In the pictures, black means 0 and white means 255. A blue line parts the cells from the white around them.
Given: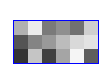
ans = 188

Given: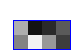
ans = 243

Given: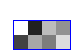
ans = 167

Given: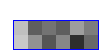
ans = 135

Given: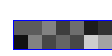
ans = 71

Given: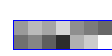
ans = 177

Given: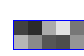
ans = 86

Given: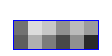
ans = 72

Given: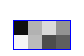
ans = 187
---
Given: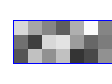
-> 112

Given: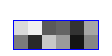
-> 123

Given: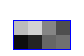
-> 14

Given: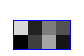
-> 3

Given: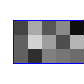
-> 97

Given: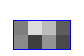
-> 138

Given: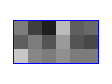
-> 95

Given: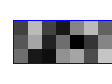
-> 87

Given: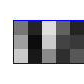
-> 159
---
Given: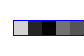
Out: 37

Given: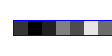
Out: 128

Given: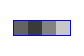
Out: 99

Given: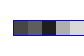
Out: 93

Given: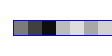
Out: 188

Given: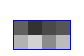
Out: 178

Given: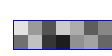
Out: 29
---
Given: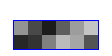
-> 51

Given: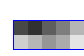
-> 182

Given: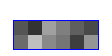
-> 191

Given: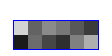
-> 108

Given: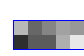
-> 91

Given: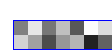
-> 161

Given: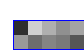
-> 109

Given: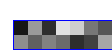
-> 96

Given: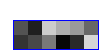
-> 72
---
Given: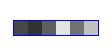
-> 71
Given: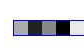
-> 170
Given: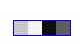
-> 200
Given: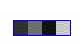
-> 47
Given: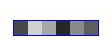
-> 72
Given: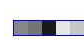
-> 135
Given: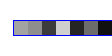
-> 163
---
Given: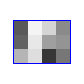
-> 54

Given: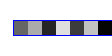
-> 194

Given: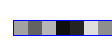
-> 222

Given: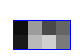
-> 207

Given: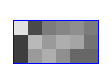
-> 103

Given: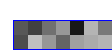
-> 170
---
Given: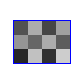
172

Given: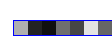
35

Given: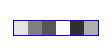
128

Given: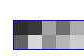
58

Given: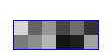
100

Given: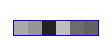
149
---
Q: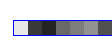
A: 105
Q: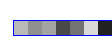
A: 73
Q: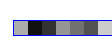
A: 149
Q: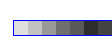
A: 111
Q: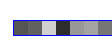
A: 45
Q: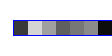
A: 95
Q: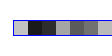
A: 165
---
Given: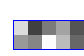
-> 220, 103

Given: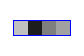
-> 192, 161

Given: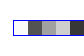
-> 250, 55

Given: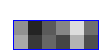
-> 145, 78

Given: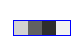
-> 210, 242

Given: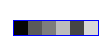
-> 6, 216
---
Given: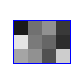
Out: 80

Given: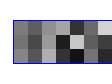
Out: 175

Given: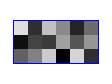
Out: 203

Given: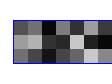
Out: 19

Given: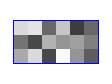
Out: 72

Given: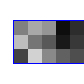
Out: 137

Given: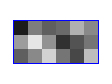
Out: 210

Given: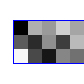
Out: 22
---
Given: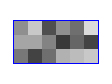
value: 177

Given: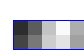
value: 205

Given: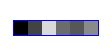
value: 108

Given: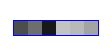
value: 195

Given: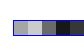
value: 106

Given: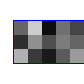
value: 25

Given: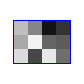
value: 71

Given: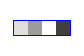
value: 156

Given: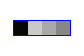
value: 201
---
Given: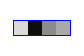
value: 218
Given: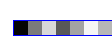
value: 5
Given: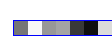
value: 118
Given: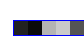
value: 34
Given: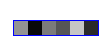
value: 147
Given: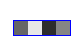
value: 102
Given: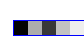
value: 3
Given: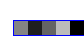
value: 132
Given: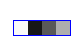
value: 249
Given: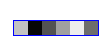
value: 194
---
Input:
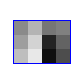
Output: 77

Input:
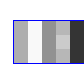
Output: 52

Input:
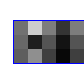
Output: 63

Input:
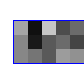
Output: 145

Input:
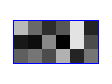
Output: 117

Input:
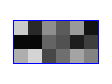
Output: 131

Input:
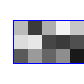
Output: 25

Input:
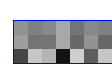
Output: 198

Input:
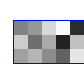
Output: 228

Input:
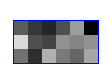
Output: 166
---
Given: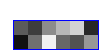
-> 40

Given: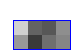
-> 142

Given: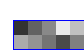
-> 192

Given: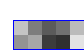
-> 187

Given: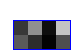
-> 196

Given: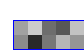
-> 194

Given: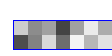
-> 172
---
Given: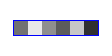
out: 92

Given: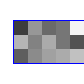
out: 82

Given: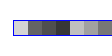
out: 79

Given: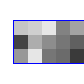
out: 67

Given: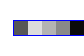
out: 87

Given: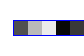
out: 57

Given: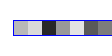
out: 89

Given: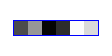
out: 45
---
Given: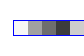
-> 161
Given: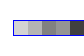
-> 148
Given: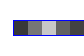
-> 98
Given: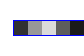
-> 93
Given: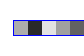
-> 160
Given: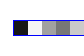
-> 161
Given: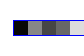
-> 103
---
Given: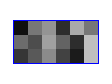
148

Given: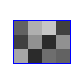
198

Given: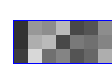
141

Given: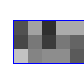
47

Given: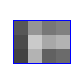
119

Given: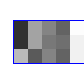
132
